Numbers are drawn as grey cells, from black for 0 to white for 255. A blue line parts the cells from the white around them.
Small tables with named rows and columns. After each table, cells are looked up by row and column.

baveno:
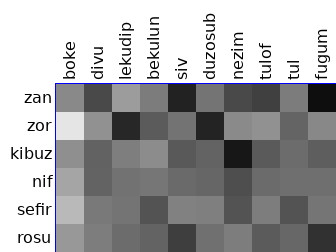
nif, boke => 165
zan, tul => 124
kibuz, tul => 108
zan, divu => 73
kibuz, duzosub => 99
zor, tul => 100
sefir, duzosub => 127
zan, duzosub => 116
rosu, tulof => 91

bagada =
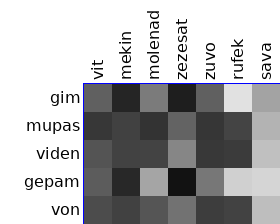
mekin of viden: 66
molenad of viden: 67
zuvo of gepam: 119
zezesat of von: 114
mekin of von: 65
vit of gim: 96
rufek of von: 66
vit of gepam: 92
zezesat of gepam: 18
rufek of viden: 59

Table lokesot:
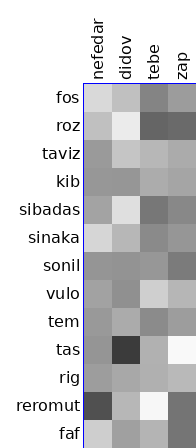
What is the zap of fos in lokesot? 156
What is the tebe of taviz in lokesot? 183
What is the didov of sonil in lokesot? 147
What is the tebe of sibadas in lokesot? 119
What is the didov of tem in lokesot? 171
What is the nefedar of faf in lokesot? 206

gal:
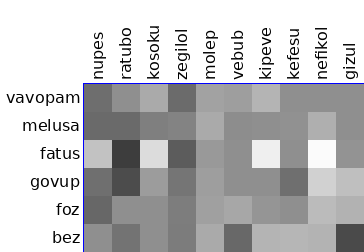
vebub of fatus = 143
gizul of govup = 191
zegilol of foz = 125
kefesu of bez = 182
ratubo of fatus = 61
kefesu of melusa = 145
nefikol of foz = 187
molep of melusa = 170

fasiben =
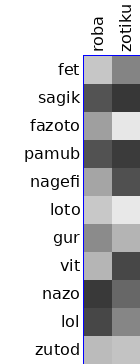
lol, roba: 71
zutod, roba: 187
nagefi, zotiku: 80
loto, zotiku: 232
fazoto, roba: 159
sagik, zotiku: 55
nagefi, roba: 165
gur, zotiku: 180
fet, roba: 198
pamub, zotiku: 59
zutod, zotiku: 195
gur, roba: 139
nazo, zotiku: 103
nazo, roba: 57

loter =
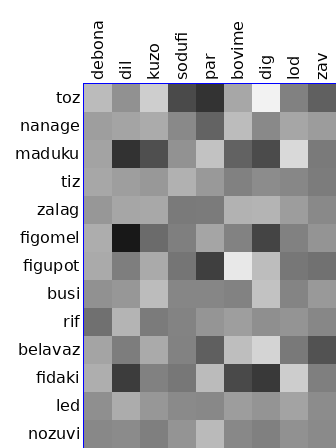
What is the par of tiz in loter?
153
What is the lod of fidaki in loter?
205
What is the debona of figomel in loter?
173
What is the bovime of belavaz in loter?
190
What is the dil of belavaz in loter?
125
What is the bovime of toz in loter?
167
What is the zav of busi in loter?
153
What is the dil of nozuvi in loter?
139
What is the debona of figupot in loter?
170
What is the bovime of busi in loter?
130
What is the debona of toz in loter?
187
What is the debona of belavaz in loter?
164
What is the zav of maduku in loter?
122
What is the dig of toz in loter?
242
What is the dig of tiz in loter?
140
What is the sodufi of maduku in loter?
146
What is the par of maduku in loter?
194
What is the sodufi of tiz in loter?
177

